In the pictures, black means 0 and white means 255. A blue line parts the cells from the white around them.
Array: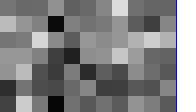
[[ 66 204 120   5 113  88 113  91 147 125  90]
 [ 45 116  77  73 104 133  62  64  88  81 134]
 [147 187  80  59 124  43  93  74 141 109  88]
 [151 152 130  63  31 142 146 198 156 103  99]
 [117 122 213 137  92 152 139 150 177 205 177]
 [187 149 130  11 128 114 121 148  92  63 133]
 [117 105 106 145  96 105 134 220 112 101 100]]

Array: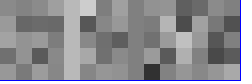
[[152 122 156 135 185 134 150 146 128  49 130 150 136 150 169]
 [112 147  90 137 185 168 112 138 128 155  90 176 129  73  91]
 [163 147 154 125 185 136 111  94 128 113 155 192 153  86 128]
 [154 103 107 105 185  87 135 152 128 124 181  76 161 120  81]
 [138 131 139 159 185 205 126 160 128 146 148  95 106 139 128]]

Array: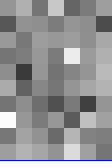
[[158 179 166 147 219 160 117]
 [119 163 146 106 181 130 126]
 [252 151 123 151  91 192 161]
 [116 142 110  80 122  64 149]
 [171  98 135 118 149 167 179]
 [142  58 150 115 133 149 186]
 [117 125 152 123 236 155 176]
 [153 120 157 152 157 143 168]
 [ 87 146 143 124 149 142  76]
 [149 176 117 200 101 123 158]]

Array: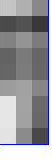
[[227 139  72]
 [230 162 104]
 [230 163 106]
 [156 162 134]
 [102 124 103]
 [ 99 122 102]
 [130 148 124]
 [ 74  82  56]
 [196 176 136]]

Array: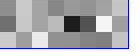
[[203 158 234 144 145 132 128 195]
 [112 200 164 187  29  82 245 159]
 [142 201 164 135 153 147 162 197]]

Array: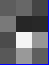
[[ 88 153  94]
 [ 75 244 151]
 [121  38  40]
 [ 93 103  68]]

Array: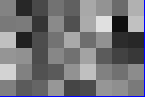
[[128  91 101 151  69  76 150 143 122]
 [211 129  81  90 146 192 129 113 140]
 [149 145  76 135 113 163  91  66  56]
 [192  32  77 115 169 110 146  44  39]
 [121 123  53 138  80 171 224  15 193]
 [131  39  73 114  96 168 147 107 177]]

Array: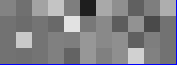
[[114 112 116 128  99 151 128 143 209 129 114]
 [114 201 116 128 126 151 137 143  96 126 114]
 [114 108 116 105 226 120 137  93 146  74 114]
 [131 112 163 196 126  30 169 143  96 126 174]]

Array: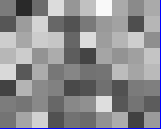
[[116 165 209  81 114 107 146 172  65 155]
 [124 117 137 103 136 144 222  87 116  92]
 [ 66 180 138 129  73  81 112  81 123 127]
 [217  88 172 119 134 114 116 188 165 186]
 [183 204 147 172  93  68 165 147 160 196]
 [205 167 204 198 102 220 157 181 206 142]
 [ 86 156 212 103  82 121 153 162  78 182]
 [123  41 108 220 150 193 249 170 138 170]]
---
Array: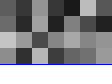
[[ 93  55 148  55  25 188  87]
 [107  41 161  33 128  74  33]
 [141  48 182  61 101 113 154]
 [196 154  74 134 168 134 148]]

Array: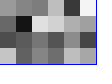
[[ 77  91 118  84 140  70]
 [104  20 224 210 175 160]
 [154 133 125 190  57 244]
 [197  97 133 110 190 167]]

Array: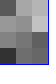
[[ 50 110 103]
 [ 89 167 181]
 [131 118  96]
 [152 144 194]]

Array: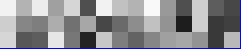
[[206 134 126 173 113 167  71 106 141 193 147  29 206  57  64]
 [214  87  93 230 119  35 199 126  99 134 160 167 147  57 185]
 [242 179 236 160 214  79 242 193 179 249 153  79 206  93  71]]

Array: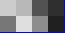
[[119 223 141  32]
 [204 184  82  47]]

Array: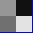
[[112 227]
 [150  17]]

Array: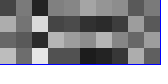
[[ 69 122  35 128 134 165 149 141  89 122]
 [103  89  43 181 157 141 181 134 103 157]
 [173 116 218  69  75  49  43  61 157  89]
 [189 109 230  81  81  28  35  55 173  95]]

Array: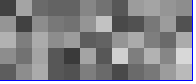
[[ 65 164 106  99  99 134 114  87 156 164 149 141]
 [ 93 141 171  87  81 126 106  73 106 120 156 186]
 [141 114 164  87  58 164  87 208 126 178 134 216]
 [149  65 141 120 114 149 194  73  81 120 156  81]
 [178 126 171 141 156  93  99 149 171 126 106 171]]
